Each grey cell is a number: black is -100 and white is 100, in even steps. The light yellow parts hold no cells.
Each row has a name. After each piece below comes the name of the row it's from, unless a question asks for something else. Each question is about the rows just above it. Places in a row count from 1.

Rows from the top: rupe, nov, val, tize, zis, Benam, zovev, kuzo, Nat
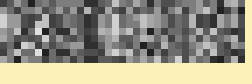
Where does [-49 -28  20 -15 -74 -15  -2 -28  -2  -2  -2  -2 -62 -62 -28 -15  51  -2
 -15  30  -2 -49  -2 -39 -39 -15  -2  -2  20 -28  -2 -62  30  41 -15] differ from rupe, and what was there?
22, [-62]
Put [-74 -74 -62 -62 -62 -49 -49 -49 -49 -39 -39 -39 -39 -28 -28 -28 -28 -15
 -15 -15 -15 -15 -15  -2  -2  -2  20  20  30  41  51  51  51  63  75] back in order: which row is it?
kuzo
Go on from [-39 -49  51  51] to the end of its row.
[-49 -39  -2 -15 -28 -62 -49  20  -2  63 -15  -2  -2  51  30  20  -2 -39
 -15 -28  41 -49 -39 -62  30  -2  30 -39]
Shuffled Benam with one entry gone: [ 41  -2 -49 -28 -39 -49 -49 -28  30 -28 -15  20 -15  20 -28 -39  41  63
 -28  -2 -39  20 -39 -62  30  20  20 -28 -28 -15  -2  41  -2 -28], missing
[8]
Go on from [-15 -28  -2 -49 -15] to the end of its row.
[-62 -62 -28 -28 -39 -49  20  -2  30  -2  51 -28  -2  63 -39  30 -15  -2
 -62 -74 -28  41 -62]
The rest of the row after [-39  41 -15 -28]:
[-39  -2  20  51  30 -28 -49  20  -2]

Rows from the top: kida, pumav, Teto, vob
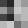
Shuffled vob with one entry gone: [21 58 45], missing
[-12]
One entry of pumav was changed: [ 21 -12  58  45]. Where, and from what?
2, [-25]
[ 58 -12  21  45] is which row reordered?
vob

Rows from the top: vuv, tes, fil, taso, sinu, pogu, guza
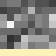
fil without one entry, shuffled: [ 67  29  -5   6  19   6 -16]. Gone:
[-36]
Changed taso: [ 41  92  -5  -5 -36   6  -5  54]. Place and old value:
1, [29]
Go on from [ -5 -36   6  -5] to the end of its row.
[54]
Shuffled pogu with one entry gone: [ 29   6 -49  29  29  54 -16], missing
[-62]
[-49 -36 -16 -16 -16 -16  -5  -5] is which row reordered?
sinu
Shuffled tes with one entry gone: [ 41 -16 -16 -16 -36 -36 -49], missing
[-26]

